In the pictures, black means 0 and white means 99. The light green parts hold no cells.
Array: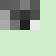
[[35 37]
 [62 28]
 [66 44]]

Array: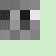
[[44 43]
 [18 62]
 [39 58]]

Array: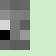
[[44 39]
 [55 49]
 [83 47]]

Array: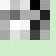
[[96 76]
 [55 42]
 [70 98]]

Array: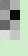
[[49 69]
 [65  4]
 [39 67]]

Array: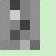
[[56 24]
 [56 79]
 [56 51]]

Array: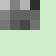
[[75 50]
 [50 39]
 [46 35]]

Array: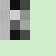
[[71  6]
 [69 80]
 [71 35]]
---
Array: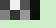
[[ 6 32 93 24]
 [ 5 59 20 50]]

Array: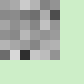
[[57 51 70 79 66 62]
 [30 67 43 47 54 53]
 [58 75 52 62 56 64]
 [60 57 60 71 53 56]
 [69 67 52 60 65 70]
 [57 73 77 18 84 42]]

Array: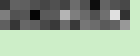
[[28 32 39  5 31 42 26 31 27 31 37 38 21]
 [19 87 43 31 41 49 70 35 35  2 33 32 49]
 [59 38 35 42 46 22 42 22 28 37 40 21 37]]

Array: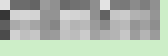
[[56 49 54 47 48 88 55 45 44 41 56 60 39 42 42 87]
 [58 67 69 79 77 38 56 80 82 84 57 57 82 83 82 21]
 [55 62 58 72 70 53 60 72 70 76 52 57 64 70 66 37]
 [60 70 61 77 70 68 63 79 73 75 60 59 77 74 81 29]]

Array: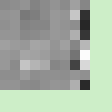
[[52 62 54 57 54 51 57 55 54]
 [19 77 58 59 54 49 47 58 57]
 [15 55 57 59 52 52 51 58 56]
 [21 68 58 59 56 54 53 58 58]
 [71 52 62 58 63 64 59 60 62]
 [98 45 58 57 61 63 64 58 59]
 [84 26 54 52 66 70 76 54 59]
 [56 58 55 56 56 55 60 55 55]
 [16 68 57 58 56 53 54 57 57]]

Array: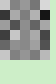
[[84 46 59 51 78]
 [ 8 69 49 66 21]
 [65 39 55 32 61]
 [27 66 53 77 24]
 [32 62 53 56 40]
 [72 48 58 50 77]]

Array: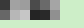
[[64 41 29 61 63 22]
 [56 16 14 77 71 40]]

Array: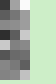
[[97 63 22]
 [61 46 36]
 [61 55 53]
 [78 36 18]
 [53 50 78]
 [43 41 33]
 [37 47 52]
 [75 53 51]]
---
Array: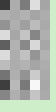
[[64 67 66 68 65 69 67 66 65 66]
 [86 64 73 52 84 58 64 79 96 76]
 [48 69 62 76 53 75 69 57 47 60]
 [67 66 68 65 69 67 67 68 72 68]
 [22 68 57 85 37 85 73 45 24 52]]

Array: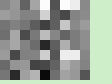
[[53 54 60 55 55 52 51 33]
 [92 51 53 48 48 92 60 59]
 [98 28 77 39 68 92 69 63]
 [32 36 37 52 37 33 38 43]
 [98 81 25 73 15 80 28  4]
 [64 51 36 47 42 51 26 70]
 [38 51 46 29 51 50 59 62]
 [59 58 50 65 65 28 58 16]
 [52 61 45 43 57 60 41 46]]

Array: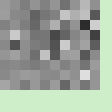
[[56 34 80 25 36 54 60 57 58]
 [71 74 17 59 63 34 45 86 46]
 [57 68 57 52 55 62 55 56 59]
 [44 76 44 39 79 61 50 60 40]
 [58 50 68 28 32 34 58 53 60]
 [50 46 54 46 46 75 52 54 50]
 [57 38 40 45 48 43 48 59 59]
 [49 52 49 58 55 55 51 60 48]
 [56 53 56 78 32 62 53 57 57]
 [60 61 50 58 53 58 52 53 64]]

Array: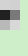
[[81 47 84]
 [82 13 72]]

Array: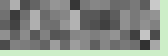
[[78 57 50 29 65]
 [36 53 56 76 19]
 [47 47 47 25 43]
 [42 56 56 41 47]
 [41 36 33 57 42]
 [51 28 25 52 52]
 [52 34 31 49 37]
 [47 34 34 53 53]
 [21 69 69 52 61]
 [56 52 58 35 41]
 [58 49 43 33 61]
 [49 41 44 50 39]
 [39 68 68 34 45]
 [30 43 48 54 48]
 [68 23 26 38 50]
 [48 44 37 56 29]]

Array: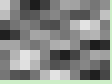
[[55 75 48 53 17 62 31 27]
 [46 48 78 70 11 65 43 12]
 [52 31 88 67 28 50 52 21]
 [63 32 73 54 55 26 46 50]
 [64 44 47 46 70 12 35 79]
 [48 52 30 52 67 22 32 88]
 [24 46 32 63 53 52 46 72]
 [11 34 45 64 46 80 71 45]
 [24 32 51 47 53 88 87 30]
 [54 48 45 23 64 70 78 33]
 [82 73 33 12 64 44 49 46]]

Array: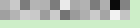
[[51 76]
 [ 4 94]
 [68 64]
 [48 79]
 [69 68]
 [66 60]
 [91 45]
 [48 79]
 [69 61]
 [70 78]
 [48 80]
 [78 70]
 [69 62]]
